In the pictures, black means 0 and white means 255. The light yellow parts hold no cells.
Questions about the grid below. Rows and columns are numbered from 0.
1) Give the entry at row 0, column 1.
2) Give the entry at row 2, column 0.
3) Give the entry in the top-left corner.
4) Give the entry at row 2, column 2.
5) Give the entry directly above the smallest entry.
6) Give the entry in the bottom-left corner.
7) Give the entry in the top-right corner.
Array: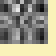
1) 128
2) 66
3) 92
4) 92
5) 23
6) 104
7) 157

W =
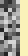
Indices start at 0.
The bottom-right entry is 46
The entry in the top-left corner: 144
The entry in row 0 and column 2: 46
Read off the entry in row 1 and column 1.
62
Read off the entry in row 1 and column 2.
90
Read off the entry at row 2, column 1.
46
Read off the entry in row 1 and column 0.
62
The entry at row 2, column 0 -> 160
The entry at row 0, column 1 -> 62

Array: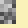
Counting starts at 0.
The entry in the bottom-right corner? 64
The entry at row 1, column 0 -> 161
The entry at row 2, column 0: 173
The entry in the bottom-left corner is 76
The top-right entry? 102

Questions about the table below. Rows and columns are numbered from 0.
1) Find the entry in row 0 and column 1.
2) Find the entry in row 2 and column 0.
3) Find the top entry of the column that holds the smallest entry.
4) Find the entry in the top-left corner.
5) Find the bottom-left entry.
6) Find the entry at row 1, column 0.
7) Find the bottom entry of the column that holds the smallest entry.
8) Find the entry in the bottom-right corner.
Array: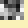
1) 31
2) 232
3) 57
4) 108
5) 69
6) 246
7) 246
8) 135

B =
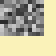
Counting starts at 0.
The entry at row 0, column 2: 138
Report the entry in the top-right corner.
182
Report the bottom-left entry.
182
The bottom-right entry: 110
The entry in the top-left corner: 71
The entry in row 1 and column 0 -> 154
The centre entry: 154
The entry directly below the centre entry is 182
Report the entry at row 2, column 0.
182
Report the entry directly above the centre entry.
58
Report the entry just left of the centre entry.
195
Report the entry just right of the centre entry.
83
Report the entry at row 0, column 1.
138

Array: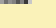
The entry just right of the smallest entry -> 200
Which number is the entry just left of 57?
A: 128

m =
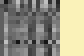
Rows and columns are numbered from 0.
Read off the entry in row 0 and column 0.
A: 122
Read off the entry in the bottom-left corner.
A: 95
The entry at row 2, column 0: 95
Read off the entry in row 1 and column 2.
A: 108
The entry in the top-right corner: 36
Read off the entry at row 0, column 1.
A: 22
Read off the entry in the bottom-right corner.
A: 136
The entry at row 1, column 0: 80
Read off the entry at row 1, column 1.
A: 80
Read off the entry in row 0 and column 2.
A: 80
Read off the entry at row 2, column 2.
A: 95

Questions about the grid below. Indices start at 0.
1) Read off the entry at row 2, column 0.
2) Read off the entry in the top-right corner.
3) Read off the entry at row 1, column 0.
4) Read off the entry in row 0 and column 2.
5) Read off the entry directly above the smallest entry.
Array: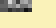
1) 85
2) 130
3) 101
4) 214
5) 116

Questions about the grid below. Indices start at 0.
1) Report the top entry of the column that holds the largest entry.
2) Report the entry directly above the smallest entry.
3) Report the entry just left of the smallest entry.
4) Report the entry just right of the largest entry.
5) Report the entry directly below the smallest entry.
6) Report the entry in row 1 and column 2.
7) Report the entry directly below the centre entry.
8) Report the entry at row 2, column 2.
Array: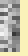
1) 184
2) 108
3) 198
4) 228
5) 124
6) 212
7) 168
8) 138

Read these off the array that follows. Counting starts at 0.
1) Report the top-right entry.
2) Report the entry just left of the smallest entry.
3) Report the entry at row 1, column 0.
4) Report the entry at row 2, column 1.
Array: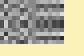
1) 206
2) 97
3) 97
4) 137

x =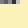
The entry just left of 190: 49
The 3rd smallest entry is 125
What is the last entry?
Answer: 190

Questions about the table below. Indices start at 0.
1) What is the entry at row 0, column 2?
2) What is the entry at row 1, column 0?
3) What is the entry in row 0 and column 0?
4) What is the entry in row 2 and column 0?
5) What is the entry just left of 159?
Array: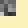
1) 104
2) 129
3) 88
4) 117
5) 72
